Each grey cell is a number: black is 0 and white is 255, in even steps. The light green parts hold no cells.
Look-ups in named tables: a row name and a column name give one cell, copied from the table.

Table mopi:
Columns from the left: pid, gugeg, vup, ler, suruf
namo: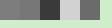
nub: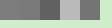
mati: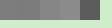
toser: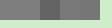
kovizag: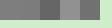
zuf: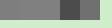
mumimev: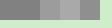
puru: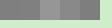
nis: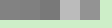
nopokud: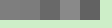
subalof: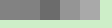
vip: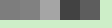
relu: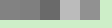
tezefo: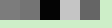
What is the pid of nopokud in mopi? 126
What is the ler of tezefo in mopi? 197
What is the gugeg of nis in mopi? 128
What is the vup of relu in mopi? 106
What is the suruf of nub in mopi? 116
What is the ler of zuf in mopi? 76
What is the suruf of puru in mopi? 126
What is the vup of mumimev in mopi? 156
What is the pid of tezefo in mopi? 124
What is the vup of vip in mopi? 165
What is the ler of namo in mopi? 210
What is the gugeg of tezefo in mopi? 116
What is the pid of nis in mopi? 130
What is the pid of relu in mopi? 130
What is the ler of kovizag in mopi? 145
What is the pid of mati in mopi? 125
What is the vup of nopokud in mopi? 105
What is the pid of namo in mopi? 125
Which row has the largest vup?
vip

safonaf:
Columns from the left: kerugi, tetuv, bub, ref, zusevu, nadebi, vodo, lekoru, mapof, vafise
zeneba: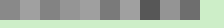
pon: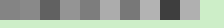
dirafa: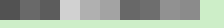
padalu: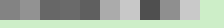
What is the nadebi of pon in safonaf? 172
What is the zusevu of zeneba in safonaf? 159
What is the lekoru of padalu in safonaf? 79
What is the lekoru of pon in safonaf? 179
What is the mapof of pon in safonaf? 62
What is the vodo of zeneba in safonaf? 160
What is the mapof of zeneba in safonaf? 148
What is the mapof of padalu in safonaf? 143
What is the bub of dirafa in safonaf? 92
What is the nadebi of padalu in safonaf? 171

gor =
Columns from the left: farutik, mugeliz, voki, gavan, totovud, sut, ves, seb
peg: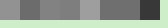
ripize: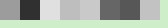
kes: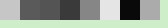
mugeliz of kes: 90
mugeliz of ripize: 48
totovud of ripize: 201
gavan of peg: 126
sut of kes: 229
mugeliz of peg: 108
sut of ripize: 102
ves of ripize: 87
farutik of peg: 146
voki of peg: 130
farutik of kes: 198
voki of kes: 84
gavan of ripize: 190
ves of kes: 9
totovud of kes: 134
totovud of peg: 158
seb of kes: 171
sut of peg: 111

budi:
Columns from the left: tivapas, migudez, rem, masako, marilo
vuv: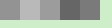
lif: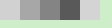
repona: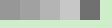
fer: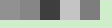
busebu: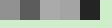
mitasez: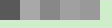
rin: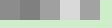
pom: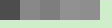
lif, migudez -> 167
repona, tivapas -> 151
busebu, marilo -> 36
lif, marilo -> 212
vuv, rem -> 156
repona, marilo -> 112

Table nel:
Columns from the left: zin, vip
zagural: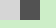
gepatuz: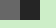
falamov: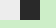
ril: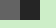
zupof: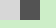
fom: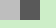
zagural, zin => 214
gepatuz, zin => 103
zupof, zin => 215
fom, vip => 89
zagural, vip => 82
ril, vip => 37
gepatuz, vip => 37
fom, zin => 190
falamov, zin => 237
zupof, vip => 83
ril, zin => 99
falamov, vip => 41

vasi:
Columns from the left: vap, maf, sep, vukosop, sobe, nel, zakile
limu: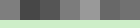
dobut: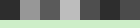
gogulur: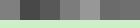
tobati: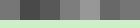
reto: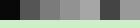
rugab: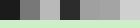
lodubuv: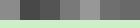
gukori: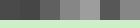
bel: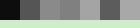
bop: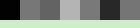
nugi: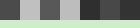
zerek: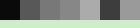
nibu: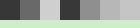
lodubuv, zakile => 105
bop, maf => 119
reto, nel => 68
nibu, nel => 183
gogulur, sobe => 151
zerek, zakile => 154
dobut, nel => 45
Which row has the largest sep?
nibu

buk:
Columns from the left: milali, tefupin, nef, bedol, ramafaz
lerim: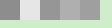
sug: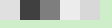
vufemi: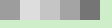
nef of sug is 126
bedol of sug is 236
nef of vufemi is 197
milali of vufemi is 157
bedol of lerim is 175
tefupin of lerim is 230
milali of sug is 224
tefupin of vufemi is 221
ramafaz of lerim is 159
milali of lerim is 141
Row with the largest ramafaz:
sug

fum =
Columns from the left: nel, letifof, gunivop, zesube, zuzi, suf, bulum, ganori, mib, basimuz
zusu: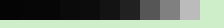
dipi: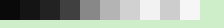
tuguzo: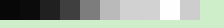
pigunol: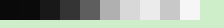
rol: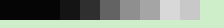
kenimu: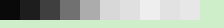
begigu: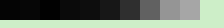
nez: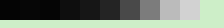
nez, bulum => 73
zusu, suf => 19
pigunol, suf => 176
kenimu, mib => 226
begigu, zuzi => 13
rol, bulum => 143
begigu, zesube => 10
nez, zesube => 14
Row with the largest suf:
kenimu

